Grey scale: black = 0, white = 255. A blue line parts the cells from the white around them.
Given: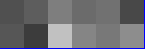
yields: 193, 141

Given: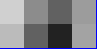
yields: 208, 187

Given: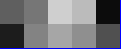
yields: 207, 187

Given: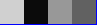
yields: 208, 152

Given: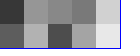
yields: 232, 209

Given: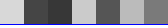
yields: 216, 203

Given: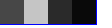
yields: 197, 71

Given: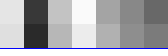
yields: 250, 236

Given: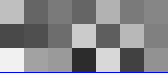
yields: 241, 216
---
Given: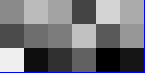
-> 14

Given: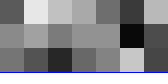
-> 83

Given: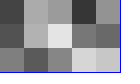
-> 90

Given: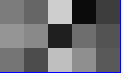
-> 76

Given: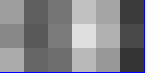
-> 102

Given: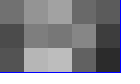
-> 182

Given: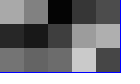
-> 100

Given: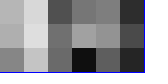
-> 196

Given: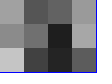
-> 65
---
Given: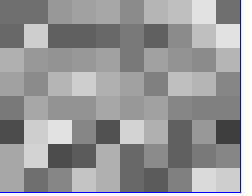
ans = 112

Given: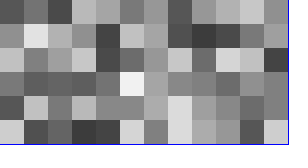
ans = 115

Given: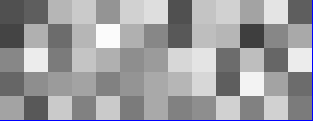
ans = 94

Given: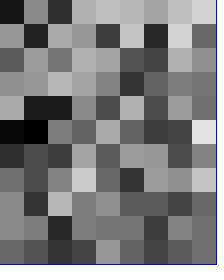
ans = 137

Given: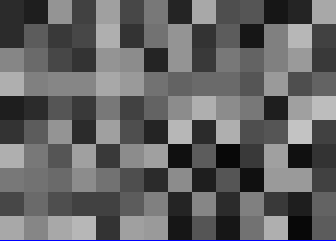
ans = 30
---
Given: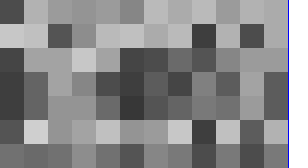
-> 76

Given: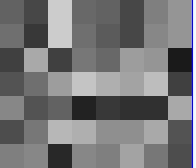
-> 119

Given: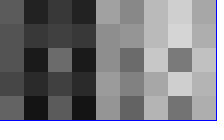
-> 115

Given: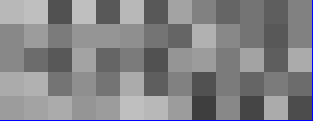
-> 171

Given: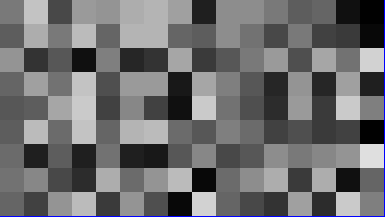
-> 202
